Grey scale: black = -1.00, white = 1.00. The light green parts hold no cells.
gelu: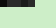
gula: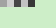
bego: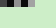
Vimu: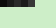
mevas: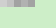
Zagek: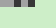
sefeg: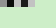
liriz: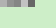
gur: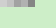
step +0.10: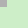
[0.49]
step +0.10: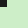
[-0.69]
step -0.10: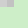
[0.52 0.42]
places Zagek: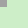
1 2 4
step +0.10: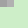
[0.37 0.49]

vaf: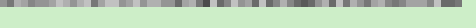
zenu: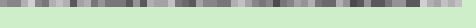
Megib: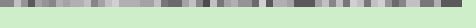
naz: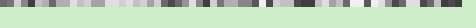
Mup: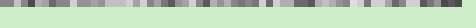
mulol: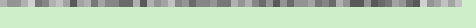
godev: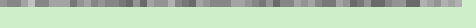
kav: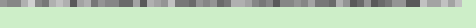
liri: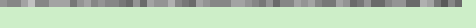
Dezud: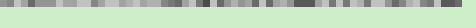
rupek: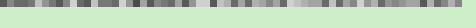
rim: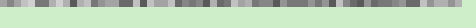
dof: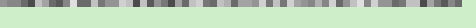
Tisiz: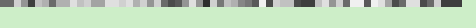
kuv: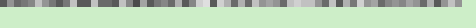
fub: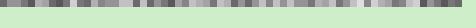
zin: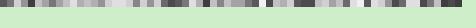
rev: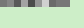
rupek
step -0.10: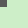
[-0.40]
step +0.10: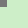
[0.03]
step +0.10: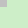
[0.61]

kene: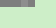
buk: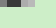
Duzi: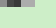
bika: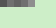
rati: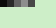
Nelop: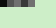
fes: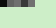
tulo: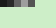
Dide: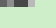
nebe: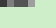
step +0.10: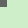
[-0.12]
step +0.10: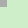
[0.45]
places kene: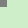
1 2 3 5

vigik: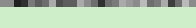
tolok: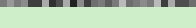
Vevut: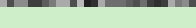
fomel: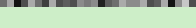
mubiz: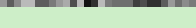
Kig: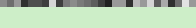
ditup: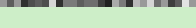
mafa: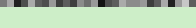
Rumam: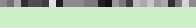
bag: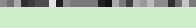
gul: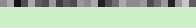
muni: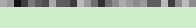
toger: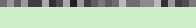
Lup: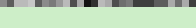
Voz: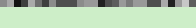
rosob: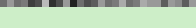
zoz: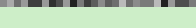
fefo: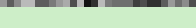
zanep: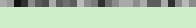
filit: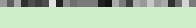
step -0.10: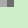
[0.23 -0.24]
